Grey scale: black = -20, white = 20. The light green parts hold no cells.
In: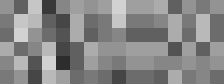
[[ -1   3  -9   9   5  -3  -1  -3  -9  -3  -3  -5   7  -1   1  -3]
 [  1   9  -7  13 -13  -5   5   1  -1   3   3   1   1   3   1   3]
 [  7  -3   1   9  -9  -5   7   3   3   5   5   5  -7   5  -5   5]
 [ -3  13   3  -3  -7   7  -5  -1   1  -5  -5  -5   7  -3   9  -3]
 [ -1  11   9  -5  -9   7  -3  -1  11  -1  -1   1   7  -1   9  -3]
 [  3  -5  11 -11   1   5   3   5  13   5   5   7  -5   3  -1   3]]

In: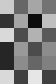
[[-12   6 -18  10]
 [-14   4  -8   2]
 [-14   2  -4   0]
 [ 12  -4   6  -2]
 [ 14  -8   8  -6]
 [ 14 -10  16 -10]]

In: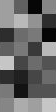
[[  5  -5 -19   1]
 [ -5  -1 -11   9]
 [-13 -15  -9  -3]
 [ -1 -17  -7  -7]
 [ 11  -9  -3  -7]
 [-13  -3  -1 -19]
 [  5   9   3 -13]
 [  1   7   5  11]]

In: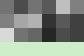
[[ 14  -2  -4 -14  -8 -10]
 [ -2  -8  -2  -6  10   0]
 [  0   6   8 -12  -6 -10]]

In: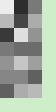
[[  1   1  -5]
 [ -1  -3  -3]
 [ 17 -13  -1]
 [-11  15   3]
 [  3  11   5]
 [  9  -9   7]
 [ -5   7   9]]

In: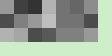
[[  4 -10 -12   8  -2  -4   2]
 [  8   6  -8  -6   0   0   4]
 [ -8   0   4  10  -2  -2  -8]]

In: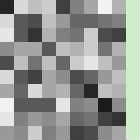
[[ 16  -6 -12   8   0  -2  12  -8 -10]
 [ 14  -6 -10   6   2  -8  -4   4  10]
 [ 14  -6  -8  10   4  -4  -4  -2   0]
 [ 18  -6  -6  -6  16   0   2 -16   2]
 [ -8  10  -2  10  -4  12  16  10   4]
 [ 16   0   4   2   6  -4  -2 -10 -12]
 [  2   6   6  -6  10   8  12  -2   8]
 [-14  14  10  12 -10   0   6  18   8]
 [  4   2  12   0   4 -10  -8   2   6]
 [  6  -4  14   6   8  -4 -14  10   8]]

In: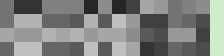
[[ -2 -12 -12   0   0   0 -14   2 -14 -10   6   4  -2   0   2]
 [  6   4   4   8   6   8   4   6   6   2  -6  -8   4   4 -10]
 [ -2   8   8  -4  -4  -6   8  -6  10   4 -10 -10  -2  -4  -8]
 [ -4  10  10  -4  -4  -6  10  -6  10   6 -12 -10  -4  -6  -8]]

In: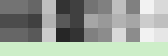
[[ -8  -8 -10   8  -6 -10   6   4   8   6  12  10]
 [ -4  -4  -6  12 -14 -12   0   2  14   2  18  16]
 [ -2  -2  -4  10 -12 -10  -2   0  10   0  18  14]]
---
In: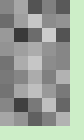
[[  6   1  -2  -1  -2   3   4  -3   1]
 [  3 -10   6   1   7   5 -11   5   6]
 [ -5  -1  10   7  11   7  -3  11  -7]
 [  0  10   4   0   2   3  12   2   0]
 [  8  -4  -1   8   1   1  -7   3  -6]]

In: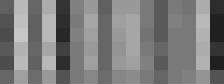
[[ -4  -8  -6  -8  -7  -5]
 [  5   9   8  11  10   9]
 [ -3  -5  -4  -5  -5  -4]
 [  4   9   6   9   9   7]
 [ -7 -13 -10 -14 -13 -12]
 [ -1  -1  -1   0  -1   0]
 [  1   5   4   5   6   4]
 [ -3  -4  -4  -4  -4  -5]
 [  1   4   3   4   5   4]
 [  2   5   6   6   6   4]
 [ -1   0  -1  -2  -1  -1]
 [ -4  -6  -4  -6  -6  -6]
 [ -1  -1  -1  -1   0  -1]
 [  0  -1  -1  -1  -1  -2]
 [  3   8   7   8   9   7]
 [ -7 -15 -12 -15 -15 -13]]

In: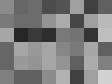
[[  0  -4  -4   6  -1   2]
 [ -5   4   6 -14  -3  -4]
 [ -5   3   4 -11  -3  -3]
 [  2   6   6 -13   3  -8]
 [  8   3   1  -1   7  -7]
 [-10  -5  -1  -2  -9   5]
 [  5   7   6 -12   5 -10]
 [ 13   0  -5  10   9  -5]]

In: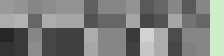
[[-12 -14   7   4]
 [-11 -11   8   3]
 [  2   1  -4   1]
 [ -9  -9   7   2]
 [-10 -10   6   3]
 [-10 -10   6   3]
 [  6   7  -7  -5]
 [  1   1  -4   1]
 [  1   1  -4   1]
 [-10 -11   6   3]
 [ 11  13  -9  -6]
 [  7   7  -7  -4]
 [ -9  -8   6   1]
 [  0   1  -2  -6]
 [  1   1  -4   1]]

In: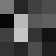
[[-12 -10 -19  -1]
 [-14  11   9 -14]
 [ -8 -12  -6 -10]
 [-15 -17  -5  -8]]

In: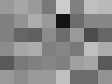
[[  4  -6   2   0   0   4]
 [  2  -1   6  -4   3   6]
 [  4   0   7  -5   7   4]
 [  4   1   0   2   4  -1]
 [ 10   0   1  -3 -17  12]
 [ -3   5  -1   4  -3   0]
 [ -3   6  10  -8   1  10]
 [  3  -6   7  -4   1   9]]

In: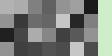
[[  3 -15   3   8]
 [-10  -9 -11   7]
 [ -9   7  -3   0]
 [ -7   1  -4  -5]
 [ -8 -10  11   3]
 [ 11  -6 -14   5]
 [ -8   3   0 -16]]

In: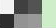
[[-13  18]
 [  3 -10]
 [  4  -7]]
